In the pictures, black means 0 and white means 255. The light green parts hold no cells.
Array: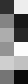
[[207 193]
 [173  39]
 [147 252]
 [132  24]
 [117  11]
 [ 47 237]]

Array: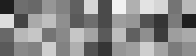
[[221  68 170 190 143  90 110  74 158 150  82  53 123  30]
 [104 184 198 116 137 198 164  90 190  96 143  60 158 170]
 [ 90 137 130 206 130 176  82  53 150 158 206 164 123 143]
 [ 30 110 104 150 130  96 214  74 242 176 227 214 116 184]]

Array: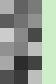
[[204 137  72]
 [176  98 122]
 [168  44  66]
 [145 129 190]
 [ 92 114 145]
 [ 80  58 190]]

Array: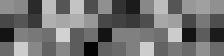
[[144 136  42 189  85 196  78 144  50  27 136 189  85 152 160 144]
 [106 204 136  98 136  92   4  98 106 128 204  98 120 106 144 106]
 [ 72  85  57 175 167 175 152  72  65  57  78 167 160  72 120  78]
 [ 19 128 120 112 210  92 112  19 128 128 120 112 204  19  92  27]]

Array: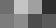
[[125 140  77  91]
 [110 196 160  46]]

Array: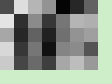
[[228  47 139  55 118 181 175]
 [216  55 118  17 132 139  84]
 [202  70 106  62 167 189 153]
 [167  39  98  33 112 147 159]
 [ 76 222 181 147   4  39  98]]

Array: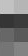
[[194 181]
 [117 131]
 [103  89]
 [ 53  59]]

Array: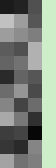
[[193 157  86]
 [169 120  48]
 [163 114 126]
 [157 141 126]
 [133  68 108]
 [108 149  74]
 [100 114 177]
 [ 92  80 177]
 [ 61  68   7]
 [ 54  42 133]
 [ 42 100  86]
 [ 27  34  80]]
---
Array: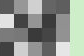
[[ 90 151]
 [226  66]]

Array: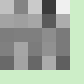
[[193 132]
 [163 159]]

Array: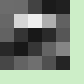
[[108 107]
 [103 213]]

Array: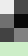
[[237  72]
 [112   9]]

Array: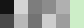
[[ 20 212]
 [ 74 184]]

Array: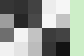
[[ 54  49]
 [157  38]]

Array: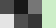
[[ 75  24]
 [228  79]]
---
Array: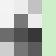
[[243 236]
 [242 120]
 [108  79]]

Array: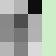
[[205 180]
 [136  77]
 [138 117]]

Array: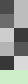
[[ 75 189]
 [108 189]
 [205  58]]

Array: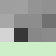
[[159 160]
 [167 141]
 [212  55]]

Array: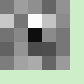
[[120 158]
 [200 117]
 [115 136]]

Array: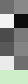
[[110 136]
 [242  13]
 [ 75 122]]

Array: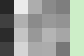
[[ 39 235]
 [ 64 176]
 [ 43 196]]
